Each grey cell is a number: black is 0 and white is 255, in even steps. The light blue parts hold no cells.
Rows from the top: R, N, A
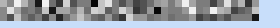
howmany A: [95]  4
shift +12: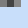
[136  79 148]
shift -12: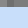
[124  99 112 112]
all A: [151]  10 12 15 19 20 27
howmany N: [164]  5
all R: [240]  2 6 26
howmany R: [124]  10

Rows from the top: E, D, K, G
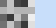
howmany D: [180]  4
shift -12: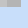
[183 168 168]
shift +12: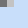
[126 207]
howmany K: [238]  1
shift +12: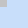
[207]
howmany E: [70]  1
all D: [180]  0 2 3 4

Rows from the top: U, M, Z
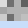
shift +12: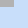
[190 190]
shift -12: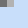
[100 166]
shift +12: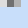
[233 124 190]
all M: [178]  1 2 3
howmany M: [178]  3

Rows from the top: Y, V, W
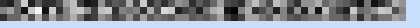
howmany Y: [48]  9
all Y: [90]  5 16 22 24 28 41 49 55

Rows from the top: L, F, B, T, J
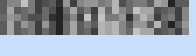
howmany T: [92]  8
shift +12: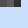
[ 91 104  60]
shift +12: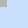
[193]
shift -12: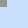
[138]

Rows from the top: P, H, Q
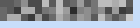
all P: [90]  0 1 7 9 12 18
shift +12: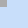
[184]

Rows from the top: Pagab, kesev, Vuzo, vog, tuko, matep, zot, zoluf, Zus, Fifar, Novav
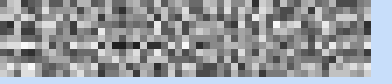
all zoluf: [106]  9 11 12 13 17 20 45 48
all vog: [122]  8 14 15 18 20 27 44 48
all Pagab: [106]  0 5 14 16 17 21 27 28 45
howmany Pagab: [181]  10

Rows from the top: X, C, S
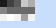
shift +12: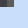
[ 77 104]
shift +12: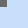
[117]
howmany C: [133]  1
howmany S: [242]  3
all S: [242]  0 2 4
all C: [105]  1 2 3 4

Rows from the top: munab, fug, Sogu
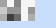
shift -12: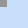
[138]
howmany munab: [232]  0
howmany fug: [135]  0
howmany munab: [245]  3

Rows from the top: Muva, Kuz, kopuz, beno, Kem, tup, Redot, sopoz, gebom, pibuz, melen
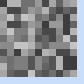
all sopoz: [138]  1 4 10
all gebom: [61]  9 10

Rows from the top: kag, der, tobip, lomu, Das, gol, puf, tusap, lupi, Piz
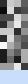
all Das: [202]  0 1
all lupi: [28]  0 2
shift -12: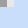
[146 220]
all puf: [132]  2
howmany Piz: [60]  1

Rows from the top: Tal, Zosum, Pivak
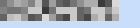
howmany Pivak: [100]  5
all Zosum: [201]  4 5 8 9 10 13 14 16
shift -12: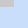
[189 189]
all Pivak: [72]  9 12
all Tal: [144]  1 11

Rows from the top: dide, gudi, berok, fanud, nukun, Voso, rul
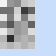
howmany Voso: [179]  2
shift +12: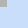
[191]
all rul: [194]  0 2 4
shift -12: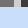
[101 101 194  47]
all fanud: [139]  0
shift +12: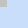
[206]

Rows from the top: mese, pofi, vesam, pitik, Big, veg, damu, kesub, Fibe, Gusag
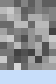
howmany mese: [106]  0
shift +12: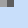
[173 106]
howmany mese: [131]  4
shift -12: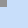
[135]
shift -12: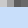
[190 149  82  94]
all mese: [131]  0 1 3 5
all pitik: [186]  2 3 5 6

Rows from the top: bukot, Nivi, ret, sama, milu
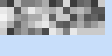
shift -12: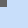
[88]
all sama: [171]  1 11
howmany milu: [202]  6
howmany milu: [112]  1

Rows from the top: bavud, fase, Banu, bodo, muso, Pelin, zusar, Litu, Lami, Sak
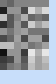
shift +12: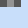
[ 99 160  99]
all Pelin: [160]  2 4 5
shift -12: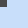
[62]
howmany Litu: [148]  2
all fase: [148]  1 2
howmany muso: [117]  4
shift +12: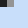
[ 43 160]

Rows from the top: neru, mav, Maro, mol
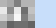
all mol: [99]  1 4
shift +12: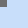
[123]
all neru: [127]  2
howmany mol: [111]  2
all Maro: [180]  1 4

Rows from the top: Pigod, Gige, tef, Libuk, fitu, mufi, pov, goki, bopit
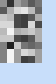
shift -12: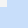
[232]
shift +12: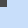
[86]
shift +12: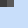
[ 74 102]
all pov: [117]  3 5
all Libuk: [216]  0 1 4
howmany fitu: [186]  2

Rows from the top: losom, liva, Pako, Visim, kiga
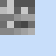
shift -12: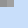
[135 148]
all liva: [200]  1 3
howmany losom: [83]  3
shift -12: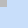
[175]
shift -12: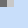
[ 98 188]
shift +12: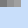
[134 159 172]

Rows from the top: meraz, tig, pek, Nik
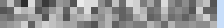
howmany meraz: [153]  1
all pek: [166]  4 5 8 10 19 23 28
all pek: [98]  17 21 26
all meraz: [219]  4 12 13 18 23

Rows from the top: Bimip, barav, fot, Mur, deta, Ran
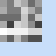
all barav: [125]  1 2 5
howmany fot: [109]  4
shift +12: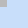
[198]
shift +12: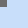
[121]
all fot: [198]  3 5
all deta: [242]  1 2 3
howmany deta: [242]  3

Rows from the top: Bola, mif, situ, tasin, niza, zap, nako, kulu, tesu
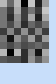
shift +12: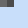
[116  87]
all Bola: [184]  0 2
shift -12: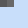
[76 92]
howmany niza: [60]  4
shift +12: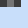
[ 72 129  72]
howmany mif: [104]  0

